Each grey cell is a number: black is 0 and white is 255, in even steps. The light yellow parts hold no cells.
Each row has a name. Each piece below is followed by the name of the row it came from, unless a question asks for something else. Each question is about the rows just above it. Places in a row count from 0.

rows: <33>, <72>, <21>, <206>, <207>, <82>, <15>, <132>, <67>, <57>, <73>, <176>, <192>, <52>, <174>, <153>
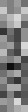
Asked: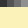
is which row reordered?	<176>
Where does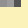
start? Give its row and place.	<15>, 0
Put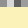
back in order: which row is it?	<174>

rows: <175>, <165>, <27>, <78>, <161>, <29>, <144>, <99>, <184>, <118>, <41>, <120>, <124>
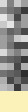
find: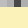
<118>
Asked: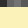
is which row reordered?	<41>
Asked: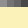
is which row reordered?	<161>
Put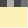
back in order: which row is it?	<120>
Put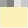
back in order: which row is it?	<78>
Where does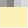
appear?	<29>
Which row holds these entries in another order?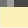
<144>

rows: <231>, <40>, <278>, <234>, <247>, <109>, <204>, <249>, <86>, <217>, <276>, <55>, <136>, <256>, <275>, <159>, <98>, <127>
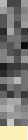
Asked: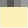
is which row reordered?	<40>
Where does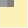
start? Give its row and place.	<40>, 0
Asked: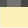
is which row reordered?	<109>

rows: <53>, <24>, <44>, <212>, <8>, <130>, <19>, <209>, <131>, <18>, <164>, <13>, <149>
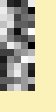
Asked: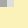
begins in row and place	<18>, 1
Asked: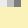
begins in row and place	<19>, 1
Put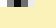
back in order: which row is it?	<8>
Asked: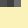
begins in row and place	<130>, 2
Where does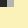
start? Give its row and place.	<164>, 0

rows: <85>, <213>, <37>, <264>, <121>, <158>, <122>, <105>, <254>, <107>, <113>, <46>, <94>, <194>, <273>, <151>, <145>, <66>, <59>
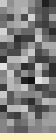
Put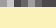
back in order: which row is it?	<105>
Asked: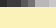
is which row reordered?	<254>
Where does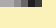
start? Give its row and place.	<85>, 2
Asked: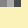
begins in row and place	<145>, 3
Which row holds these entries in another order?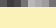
<264>
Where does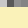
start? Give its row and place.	<194>, 0

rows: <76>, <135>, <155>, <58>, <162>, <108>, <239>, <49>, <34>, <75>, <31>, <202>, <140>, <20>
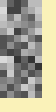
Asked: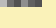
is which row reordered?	<20>
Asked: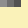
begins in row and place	<202>, 1
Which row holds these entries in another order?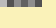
<239>
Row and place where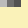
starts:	<75>, 1
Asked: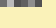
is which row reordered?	<20>

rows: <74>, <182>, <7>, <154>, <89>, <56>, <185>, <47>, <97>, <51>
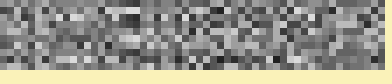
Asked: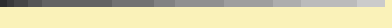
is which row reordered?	<89>
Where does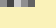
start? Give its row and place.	<185>, 3
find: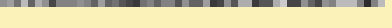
<154>
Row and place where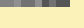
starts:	<56>, 2
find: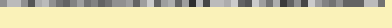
<89>

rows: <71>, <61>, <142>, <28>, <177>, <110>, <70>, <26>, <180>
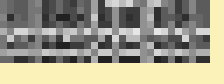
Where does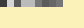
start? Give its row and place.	<110>, 15
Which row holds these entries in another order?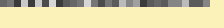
<71>
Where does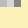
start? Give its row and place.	<71>, 17
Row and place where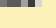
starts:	<110>, 11
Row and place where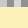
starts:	<177>, 10

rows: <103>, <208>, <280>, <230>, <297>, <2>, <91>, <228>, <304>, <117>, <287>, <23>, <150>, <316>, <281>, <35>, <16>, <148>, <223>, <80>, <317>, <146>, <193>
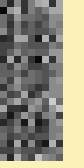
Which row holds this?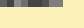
<117>
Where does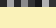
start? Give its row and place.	<317>, 1
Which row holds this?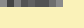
<297>
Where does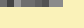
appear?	<280>
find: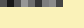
<16>

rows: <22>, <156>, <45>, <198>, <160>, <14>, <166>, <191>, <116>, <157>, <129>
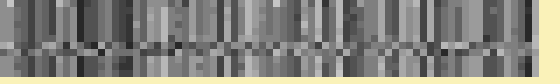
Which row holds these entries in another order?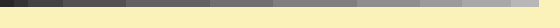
<14>
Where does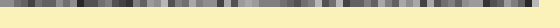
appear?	<14>
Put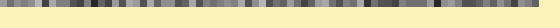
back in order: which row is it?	<191>
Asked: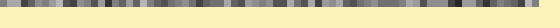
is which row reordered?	<116>
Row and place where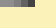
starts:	<129>, 0
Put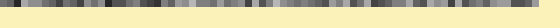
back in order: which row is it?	<160>
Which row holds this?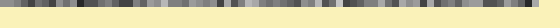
<129>

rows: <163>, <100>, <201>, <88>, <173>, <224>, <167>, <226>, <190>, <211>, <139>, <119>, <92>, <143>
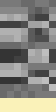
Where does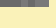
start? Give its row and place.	<167>, 0
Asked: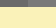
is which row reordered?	<167>
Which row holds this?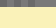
<143>
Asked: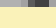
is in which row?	<139>
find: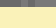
<167>

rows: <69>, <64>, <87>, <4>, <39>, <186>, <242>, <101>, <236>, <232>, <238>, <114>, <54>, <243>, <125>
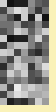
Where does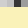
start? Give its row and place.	<232>, 2
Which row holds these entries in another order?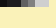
<186>
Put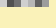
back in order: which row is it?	<39>
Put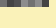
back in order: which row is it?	<114>
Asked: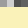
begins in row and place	<238>, 2
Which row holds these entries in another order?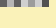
<238>
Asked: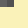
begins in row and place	<69>, 5

